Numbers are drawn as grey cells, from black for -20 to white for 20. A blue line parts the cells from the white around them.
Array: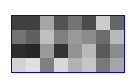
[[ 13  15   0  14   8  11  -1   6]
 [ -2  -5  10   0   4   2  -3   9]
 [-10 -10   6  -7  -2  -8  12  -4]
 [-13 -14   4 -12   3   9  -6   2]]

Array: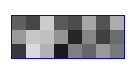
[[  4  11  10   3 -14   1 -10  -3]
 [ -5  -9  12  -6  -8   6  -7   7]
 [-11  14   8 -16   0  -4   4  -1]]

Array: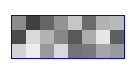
[[ 13  17   4  14  -2  -1   6   4]
 [  2 -10  -4   3  11  -3   8   9]
 [ -8  14   8   1  -6   7  16  -5]]

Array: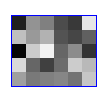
[[ 14  -4 -10  -3  12   9]
 [ 10   4   8  -7  -9  -5]
 [  5  -1   0   1  -2  11]
 [-15   3   0  -8 -11  16]
 [-19  12  18  -4   2 -12]]

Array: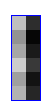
[[ 12 -11]
 [ 10 -13]
 [  8 -14]
 [  6 -16]
 [  5 -17]
 [  3 -19]]

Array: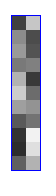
[[ 12  -3]
 [  8 -11]
 [  5   3]
 [  4  -7]
 [  2  -8]
 [ -1   0]
 [ -5   8]
 [ -6  -2]
 [-10  11]
 [-12  18]
 [-13  15]]

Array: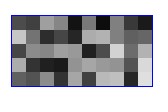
[[ 11  -2 -13  -9 -14   7   8   0  -5  -4]
 [  7 -12 -15 -16   3   6   4   3  -7  14]
 [ -5  -7   2 -12   6 -10   9  10 -14  15]
 [ -8 -10   5   1 -17  -1 -18   0 -11 -16]
 [ -9   2   1   5   4 -15  -8  13  -3   8]]

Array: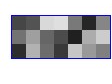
[[ -2   5  -4  -8 -15   7  12]
 [ -9  -7  14  15  -1 -14   1]
 [-13   8  -3 -11  11   4   0]]

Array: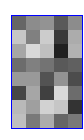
[[ 11   0  12 -11   7]
 [ 10  -1   7  -4  -1]
 [  9   5  13  11 -12]
 [  6  14  10 -15   8]
 [  4   4  -7   3  -8]
 [ -3   0  -2  -6  -5]
 [ -4   2   3  -6   2]
 [ -9   6 -10  14  -3]]
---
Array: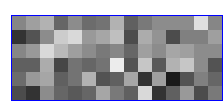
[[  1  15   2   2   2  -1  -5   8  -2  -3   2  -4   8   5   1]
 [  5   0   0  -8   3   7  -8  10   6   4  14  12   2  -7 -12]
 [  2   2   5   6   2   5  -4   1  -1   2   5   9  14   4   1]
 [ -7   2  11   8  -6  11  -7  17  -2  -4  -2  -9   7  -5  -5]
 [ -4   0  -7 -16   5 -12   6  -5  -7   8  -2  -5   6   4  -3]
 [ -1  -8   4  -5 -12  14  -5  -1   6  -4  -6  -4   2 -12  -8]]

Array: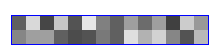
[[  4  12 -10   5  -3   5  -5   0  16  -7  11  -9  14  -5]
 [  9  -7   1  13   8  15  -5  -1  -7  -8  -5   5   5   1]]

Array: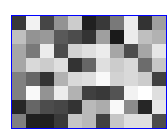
[[  5 -12  17  -1 -11 -15  12   3  -9  18 -11]
 [  8  10  17 -16   5 -12  -8  -6   4   3  10]
 [ 16   6  -8   6  17  15  13  -8  17  -1   6]
 [ 11  -3  14  12  15  -4 -12  15  12  14   6]
 [-10  12  14  13  19  15  14   8 -12  -4   0]
 [ 15  20  18  -7 -11 -10   8  17   3  19   0]
 [ 16 -14   2  19   7   9 -12  -9  -8  -4 -14]
 [ -8  15  15  11 -10   9  11 -11 -15 -15   0]]

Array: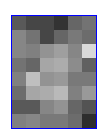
[[ -2  -4 -12  -9  -9  -6]
 [ -3  -1  -4  -9  -2   1]
 [ 14   1   5   3   0   1]
 [ -5   2   7   6  -4  -2]
 [ -1  -1   4   3  10   0]
 [  4   0   9   7   6  -3]
 [ -7  -4   3   1  -6  -6]
 [-13  -3  -1  -1   1   0]]

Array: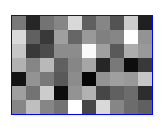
[[-15  12  -7   1  -5  14   1  -2 -14  -1]
 [  3  20   1   0   4  -4   5 -11  -5  14]
 [  4   7  -6   5  19   2   2  -8 -11  11]
 [-11 -18  -1 -14   6   1  -5   9   1   8]
 [ 11   4   5   3 -19   2  -6  -1   3 -17]
 [-13  -3  -5  -9   8   3 -18  12  -2   5]
 [ -5  -3   1  14  -9  20  -2   1  10   1]]

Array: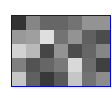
[[  3   3  -2  -4  -4   1 -12]
 [ -8  -5   3  -2  15   5   4]
 [  1  -4  -8   3  -9   9  13]
 [-10  -3  14  -1  -4  -7   0]
 [  2  -2  11  -6 -11  -5  11]]
